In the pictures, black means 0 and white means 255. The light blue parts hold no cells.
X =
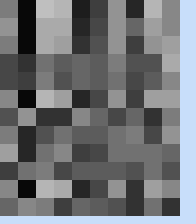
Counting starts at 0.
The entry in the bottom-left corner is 102
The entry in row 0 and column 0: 124
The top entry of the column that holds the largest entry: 191
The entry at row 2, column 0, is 124
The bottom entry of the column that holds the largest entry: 124
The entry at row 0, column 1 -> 8
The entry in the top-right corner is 135
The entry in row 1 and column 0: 147
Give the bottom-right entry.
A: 50
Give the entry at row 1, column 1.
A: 8
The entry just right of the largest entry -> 181
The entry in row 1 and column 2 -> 170

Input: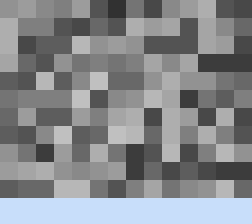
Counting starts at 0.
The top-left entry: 146
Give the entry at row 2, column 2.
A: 93
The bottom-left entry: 93
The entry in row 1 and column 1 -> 127
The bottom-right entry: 104
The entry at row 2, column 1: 72
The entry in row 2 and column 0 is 174
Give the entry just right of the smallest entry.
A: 116
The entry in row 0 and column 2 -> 137
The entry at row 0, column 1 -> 156
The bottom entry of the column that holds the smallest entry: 83
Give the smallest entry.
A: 49
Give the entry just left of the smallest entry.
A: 83
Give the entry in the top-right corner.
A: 72
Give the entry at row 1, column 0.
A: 174

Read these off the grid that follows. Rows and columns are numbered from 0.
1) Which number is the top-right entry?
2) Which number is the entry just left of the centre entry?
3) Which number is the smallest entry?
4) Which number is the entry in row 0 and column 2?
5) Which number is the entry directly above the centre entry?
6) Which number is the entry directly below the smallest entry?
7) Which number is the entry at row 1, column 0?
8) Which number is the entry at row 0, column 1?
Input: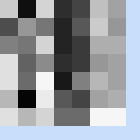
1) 162
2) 139
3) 5
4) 212
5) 35
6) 183
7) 77
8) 15

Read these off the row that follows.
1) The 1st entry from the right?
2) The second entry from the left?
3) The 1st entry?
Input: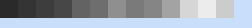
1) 204
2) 52
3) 42

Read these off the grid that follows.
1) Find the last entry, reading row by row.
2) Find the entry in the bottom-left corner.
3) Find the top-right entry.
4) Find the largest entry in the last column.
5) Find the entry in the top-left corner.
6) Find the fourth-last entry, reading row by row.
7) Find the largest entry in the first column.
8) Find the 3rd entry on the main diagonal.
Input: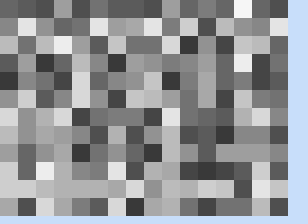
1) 79
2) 168
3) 79
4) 228
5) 102
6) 114
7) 216
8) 187

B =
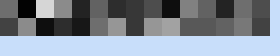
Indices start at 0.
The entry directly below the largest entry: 14
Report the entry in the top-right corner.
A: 77
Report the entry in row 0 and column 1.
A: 2
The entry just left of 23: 45
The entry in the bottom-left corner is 66
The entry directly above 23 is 35
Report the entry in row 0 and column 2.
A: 214
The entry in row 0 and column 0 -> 110
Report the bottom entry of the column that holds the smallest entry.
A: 139

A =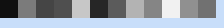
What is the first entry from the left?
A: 16
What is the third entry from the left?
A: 69
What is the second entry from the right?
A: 144
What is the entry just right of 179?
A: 133

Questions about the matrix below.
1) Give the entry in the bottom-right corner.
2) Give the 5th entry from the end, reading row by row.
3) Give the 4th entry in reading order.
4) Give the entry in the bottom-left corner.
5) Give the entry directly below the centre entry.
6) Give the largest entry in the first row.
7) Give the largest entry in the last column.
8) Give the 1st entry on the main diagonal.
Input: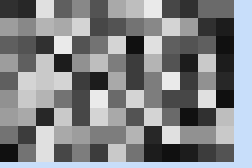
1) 83
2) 28
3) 95
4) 16
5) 106
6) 234
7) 201
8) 48

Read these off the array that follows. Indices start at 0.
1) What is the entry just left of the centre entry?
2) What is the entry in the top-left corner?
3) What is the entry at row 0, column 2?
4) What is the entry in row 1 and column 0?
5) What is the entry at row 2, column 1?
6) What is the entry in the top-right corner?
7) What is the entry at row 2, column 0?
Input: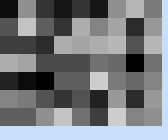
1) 74
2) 12
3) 52
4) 83
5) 62
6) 122
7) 62
